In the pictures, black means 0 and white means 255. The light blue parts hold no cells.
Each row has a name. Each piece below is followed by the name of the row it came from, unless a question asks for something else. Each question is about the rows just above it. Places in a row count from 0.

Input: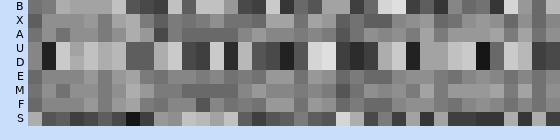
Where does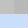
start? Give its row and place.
S, 11
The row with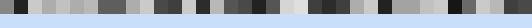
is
D
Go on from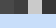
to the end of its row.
[105  85 163 163  63 105 213 223  63  94  54 134 105 114  54 213 152 105
 184]

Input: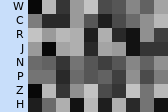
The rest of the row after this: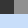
[195  75  53 195 116 184]
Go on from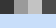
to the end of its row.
[ 86 134  98 164]
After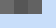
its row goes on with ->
[ 63 144  75 125]
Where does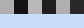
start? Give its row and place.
H, 2
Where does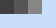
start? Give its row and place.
N, 5
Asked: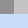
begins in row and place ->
Z, 3

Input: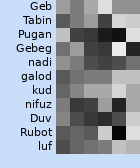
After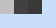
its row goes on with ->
[ 27  17 222]
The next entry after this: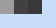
[234]

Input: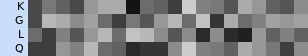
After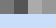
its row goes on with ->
[ 97  85 140]
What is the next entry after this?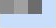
[62]
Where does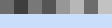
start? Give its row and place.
G, 5
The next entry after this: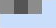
[42]
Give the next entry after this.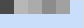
[108]

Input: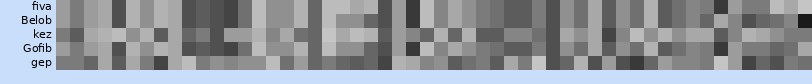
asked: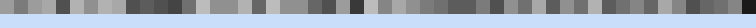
Belob
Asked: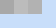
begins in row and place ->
kez, 20
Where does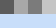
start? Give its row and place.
gep, 31

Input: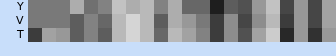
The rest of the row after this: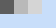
[185 103 185 162 130  60 141  81 162 204  40 152  49 152]
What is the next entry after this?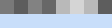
[173]
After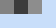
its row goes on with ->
[ 81 162 204  40 152  49 152]
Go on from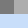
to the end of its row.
[112 130 194 173 185 130 173 103 103  30  93  81 152 194  70 152  70 162]
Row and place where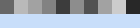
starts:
T, 9
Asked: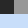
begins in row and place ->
T, 18
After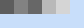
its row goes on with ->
[185  93 173 152 121  60 141  70 141 185  60 152  70 162]

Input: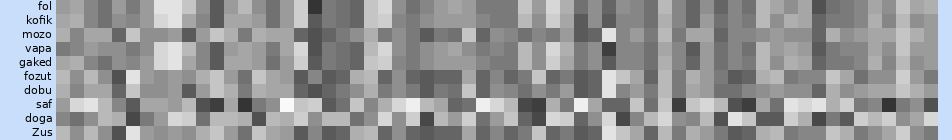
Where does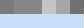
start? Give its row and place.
fozut, 52
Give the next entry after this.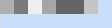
[113]
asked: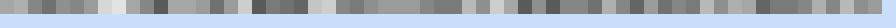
kofik
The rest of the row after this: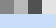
[197  90  90 206 175  72 122  90 206 185 206 143 166 215]
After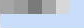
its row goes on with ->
[ 81 122 113 101 185 215 143 122 143 155 166 143 122 134 122 185 143 215
 175 122 143  62 134 134 113 166 134  90 155 113 134 113 185 155 166 155
  90 122 134 134 166 143 197 155 155]
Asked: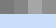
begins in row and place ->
fol, 56

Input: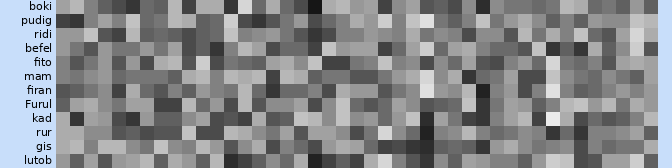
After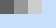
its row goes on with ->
[194  75  85 161 161 205  96]
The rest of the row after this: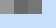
[118 118  96 172 183 129 183 172 183  66 183 172  96 118 118  85  85 118
 152 172 214 140 172  54 106 118 161  75  75 194 140 118 106 140 118  96
 161]
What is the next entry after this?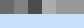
[85]
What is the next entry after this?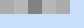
[183]

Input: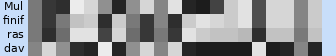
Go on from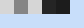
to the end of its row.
[ 28  28  28 226  28  37 133  37]
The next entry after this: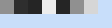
[133]
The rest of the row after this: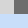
[ 55 121  55 226 203 194 194 184  46 194 194 121 194]
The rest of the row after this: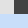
[214 109  55 121  55 226 203 194 194 184  46 194 194 121 194]

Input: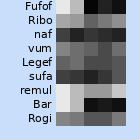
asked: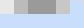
remul
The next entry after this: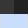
[54]
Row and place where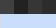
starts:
naf, 0
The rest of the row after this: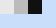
[25 16]
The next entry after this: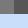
[86]

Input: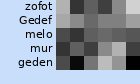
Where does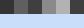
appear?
mur
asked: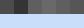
melo
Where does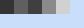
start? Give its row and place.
zofot, 1
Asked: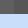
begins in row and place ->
melo, 4

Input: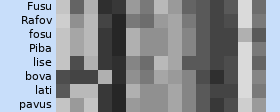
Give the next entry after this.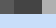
[89]
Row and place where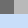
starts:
lise, 6

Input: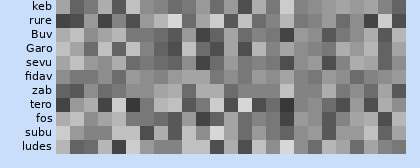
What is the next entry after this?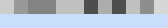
[141]
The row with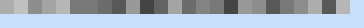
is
Buv
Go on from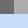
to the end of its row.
[173 108 131 131 131 192 131 131 173 120 141 108 164  88]
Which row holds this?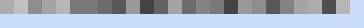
fos
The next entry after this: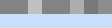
[108]
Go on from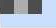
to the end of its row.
[192 141 215 141 108 182 164 108 164 131 120]
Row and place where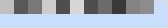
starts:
tero, 8

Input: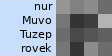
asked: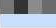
rovek
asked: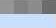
nur
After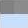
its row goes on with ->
[108]

